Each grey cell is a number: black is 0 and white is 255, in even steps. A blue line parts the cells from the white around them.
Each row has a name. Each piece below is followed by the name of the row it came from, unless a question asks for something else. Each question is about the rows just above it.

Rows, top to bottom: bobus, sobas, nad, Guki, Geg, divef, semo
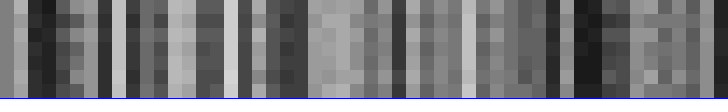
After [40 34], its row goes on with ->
[ 76 113 148  47 192  55 106  84 184 169  84  84 205  70 161  84  63  63
 155 155 169 141 106 135  55 161 106 135 120 192 106 135 113  91  98  40
 141  26  26  70  76 141 127 106 120  98 141  34]
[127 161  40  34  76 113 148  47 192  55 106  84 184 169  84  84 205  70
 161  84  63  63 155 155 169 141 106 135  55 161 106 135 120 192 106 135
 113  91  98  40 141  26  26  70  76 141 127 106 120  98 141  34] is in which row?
Geg
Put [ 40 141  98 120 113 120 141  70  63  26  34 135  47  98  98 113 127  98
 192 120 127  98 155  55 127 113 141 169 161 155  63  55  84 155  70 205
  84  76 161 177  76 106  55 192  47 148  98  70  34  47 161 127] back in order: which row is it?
Guki
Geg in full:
[127 161  40  34  76 113 148  47 192  55 106  84 184 169  84  84 205  70
 161  84  63  63 155 155 169 141 106 135  55 161 106 135 120 192 106 135
 113  91  98  40 141  26  26  70  76 141 127 106 120  98 141  34]
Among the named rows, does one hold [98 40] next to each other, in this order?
yes

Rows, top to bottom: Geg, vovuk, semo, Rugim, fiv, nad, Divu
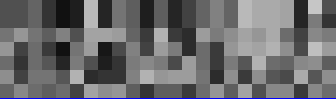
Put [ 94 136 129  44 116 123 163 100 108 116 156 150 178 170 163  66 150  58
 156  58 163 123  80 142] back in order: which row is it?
semo
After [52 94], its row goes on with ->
[ 94  58 108 150  94 163  80 136 136  58 136 108]
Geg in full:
[ 80  80 100  52  17  30 185  37 116  94  30  94  37  66 100 129 100 185
 170 170 163  37 198  80]
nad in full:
[142  66 116 116  86 178  44  52  52 129 178 150 156 156 116  44 142  58
 142  86  74 170  86 142]
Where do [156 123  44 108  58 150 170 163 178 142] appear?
Rugim

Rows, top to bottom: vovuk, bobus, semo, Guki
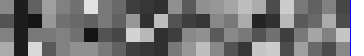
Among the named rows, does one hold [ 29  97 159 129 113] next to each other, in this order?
yes
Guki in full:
[171  29 217  90 129 144 144 121  97  62  54  48 121 151 190 136  83  54
 197 204  76 159 105  76 136]
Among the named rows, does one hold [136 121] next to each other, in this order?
yes
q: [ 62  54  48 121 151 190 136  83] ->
Guki
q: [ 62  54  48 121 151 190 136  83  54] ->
Guki
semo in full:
[129  29 121 121 129 113  21  83  70 211 184  48  62 136 144  90 136 121
  83 113  62 121 165 129 197]
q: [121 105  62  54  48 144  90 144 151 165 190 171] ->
vovuk

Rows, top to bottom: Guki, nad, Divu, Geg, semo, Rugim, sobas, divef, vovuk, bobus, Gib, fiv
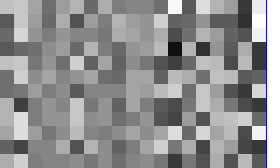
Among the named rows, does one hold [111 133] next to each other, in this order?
yes
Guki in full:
[192 198 164 111 156 179 105 172 125 133 133 111 248  90 221 179 156  56
 235]
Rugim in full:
[111 206 141 164 133 148 164 111 105 164 164  98 186 172 111 192 186  90
  98]
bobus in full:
[164 221 156 119 141 186 133 125 141 164 141 164 221 105 213 164 186  75
 241]
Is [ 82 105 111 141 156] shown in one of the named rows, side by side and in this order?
no

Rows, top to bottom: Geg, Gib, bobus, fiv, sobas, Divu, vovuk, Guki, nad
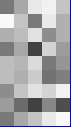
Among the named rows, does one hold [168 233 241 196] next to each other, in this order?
yes
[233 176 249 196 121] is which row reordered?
Gib
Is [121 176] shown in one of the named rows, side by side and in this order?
no
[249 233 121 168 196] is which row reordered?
nad
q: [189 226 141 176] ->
bobus

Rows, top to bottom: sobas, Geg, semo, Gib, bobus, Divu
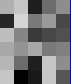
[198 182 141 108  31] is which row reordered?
bobus
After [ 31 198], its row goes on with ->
[141]
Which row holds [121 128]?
Gib
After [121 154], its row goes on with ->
[72]

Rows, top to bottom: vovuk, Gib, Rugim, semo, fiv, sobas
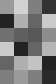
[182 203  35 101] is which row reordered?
semo
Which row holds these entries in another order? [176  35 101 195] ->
fiv
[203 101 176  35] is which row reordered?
Gib
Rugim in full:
[113  95  87 141]
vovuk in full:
[155 210 127  51]
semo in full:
[203  35 101 182]
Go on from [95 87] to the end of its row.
[141]

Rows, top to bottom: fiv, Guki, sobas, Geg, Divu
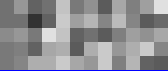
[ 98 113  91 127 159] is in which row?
sobas
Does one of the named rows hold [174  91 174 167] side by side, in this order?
no
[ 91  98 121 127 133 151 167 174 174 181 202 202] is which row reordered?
Divu
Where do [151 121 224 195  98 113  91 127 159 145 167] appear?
sobas

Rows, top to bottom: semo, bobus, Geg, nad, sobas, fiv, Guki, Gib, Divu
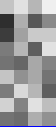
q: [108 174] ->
Divu
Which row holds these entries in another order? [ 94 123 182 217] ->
Guki

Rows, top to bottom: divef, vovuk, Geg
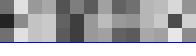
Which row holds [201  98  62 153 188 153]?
vovuk
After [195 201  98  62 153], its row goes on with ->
[188 153 147 182 201  76 209]

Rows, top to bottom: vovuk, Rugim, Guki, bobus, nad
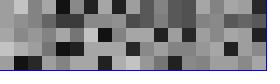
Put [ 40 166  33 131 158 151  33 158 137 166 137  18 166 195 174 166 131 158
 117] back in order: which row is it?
bobus
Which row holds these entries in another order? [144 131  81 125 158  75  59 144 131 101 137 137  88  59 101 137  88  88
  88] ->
Rugim
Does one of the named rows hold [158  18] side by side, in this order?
yes
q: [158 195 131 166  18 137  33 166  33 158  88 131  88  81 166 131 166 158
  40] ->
vovuk
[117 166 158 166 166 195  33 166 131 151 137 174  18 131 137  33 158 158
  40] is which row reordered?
bobus
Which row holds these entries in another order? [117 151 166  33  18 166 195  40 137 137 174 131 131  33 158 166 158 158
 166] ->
bobus
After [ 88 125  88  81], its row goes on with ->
[131 137  88 101  88]

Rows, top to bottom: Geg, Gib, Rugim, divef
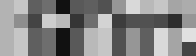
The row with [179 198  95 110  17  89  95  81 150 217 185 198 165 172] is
Geg
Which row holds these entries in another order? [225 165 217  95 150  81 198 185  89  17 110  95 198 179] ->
Rugim
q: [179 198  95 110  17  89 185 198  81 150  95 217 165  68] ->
divef
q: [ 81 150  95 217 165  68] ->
divef

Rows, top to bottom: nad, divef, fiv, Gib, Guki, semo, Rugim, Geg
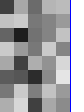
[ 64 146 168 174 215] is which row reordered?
Guki
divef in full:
[194 202 120 132 154]
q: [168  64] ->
Guki
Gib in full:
[202 154 120 202 132]
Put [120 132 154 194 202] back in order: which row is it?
divef
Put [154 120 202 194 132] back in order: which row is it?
divef

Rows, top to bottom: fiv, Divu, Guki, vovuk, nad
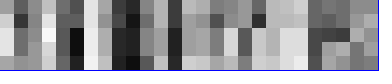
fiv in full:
[159  94 140 192 110  80 228 166  60  40 133 180  60 186 174 125 133 152
 102 186 192 207 102 117 110 140 140]
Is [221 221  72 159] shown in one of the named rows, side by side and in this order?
yes
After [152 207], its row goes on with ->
[102  33 242 192  33  14  88 192  40 207 200 166 186 125 207 200 221 236
  80 166 146 117 125]
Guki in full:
[228 110 140 249  88  14 236 174  40  33 133 159  33 159 166 125 215  88
 200 180 221 221  72  66  60 174 146]
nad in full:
[166 146 152 207 102  33 242 192  33  14  88 192  40 207 200 166 186 125
 207 200 221 236  80 166 146 117 125]
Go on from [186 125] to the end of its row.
[207 200 221 236  80 166 146 117 125]

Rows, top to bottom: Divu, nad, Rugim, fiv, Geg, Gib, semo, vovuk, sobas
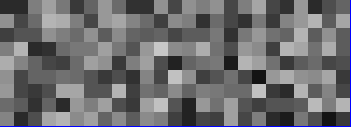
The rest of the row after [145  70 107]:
[180 173 126  70 152 166 132 107  63 139 126  49 107  70  49 120  57 132
 152 180  92 166]
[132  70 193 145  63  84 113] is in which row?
Gib
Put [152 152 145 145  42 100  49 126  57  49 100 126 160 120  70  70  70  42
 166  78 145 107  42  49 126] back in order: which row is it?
Divu

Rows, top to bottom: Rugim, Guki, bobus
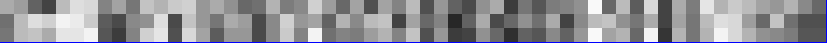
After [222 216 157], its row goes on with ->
[104 195 112  80  80]
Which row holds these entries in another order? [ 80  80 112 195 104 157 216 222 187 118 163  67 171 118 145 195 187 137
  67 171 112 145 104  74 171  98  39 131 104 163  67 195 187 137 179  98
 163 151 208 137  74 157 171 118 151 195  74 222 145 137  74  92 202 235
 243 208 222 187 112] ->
Guki
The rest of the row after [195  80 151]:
[ 60  67 145 104  47  98  86 137  98 151 249 163 179 104 243  53 179 118
 179 243 216 179 145 137 124  86  86]
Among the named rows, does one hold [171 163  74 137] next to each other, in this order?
no
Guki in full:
[112 187 222 208 243 235 202  92  74 137 145 222  74 195 151 118 171 157
  74 137 208 151 163  98 179 137 187 195  67 163 104 131  39  98 171  74
 104 145 112 171  67 137 187 195 145 118 171  67 163 118 187 222 216 157
 104 195 112  80  80]

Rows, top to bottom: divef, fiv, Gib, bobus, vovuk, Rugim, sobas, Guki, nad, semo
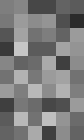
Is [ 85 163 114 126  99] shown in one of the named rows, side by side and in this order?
yes
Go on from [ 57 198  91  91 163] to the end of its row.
[148]
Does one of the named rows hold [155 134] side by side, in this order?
no
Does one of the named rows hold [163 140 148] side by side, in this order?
no
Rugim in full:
[114 178 120 155 163 114]
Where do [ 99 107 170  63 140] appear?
vovuk

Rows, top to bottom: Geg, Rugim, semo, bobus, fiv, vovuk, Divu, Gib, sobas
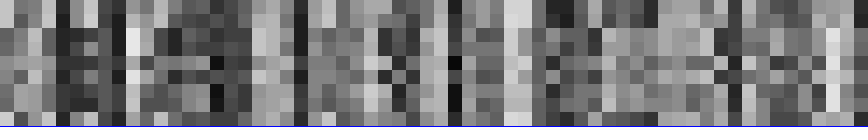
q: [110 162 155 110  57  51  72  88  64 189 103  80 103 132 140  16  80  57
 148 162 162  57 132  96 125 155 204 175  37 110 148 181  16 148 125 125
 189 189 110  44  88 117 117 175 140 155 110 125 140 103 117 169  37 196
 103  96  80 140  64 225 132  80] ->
Divu
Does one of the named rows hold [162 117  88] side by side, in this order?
yes

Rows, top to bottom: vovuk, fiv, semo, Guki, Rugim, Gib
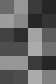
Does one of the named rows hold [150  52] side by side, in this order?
no
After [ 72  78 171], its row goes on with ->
[128]

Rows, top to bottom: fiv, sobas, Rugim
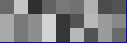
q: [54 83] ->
sobas
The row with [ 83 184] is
sobas
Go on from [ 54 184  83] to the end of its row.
[155 105]
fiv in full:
[105 197  47  98 120 113 177  75  83]

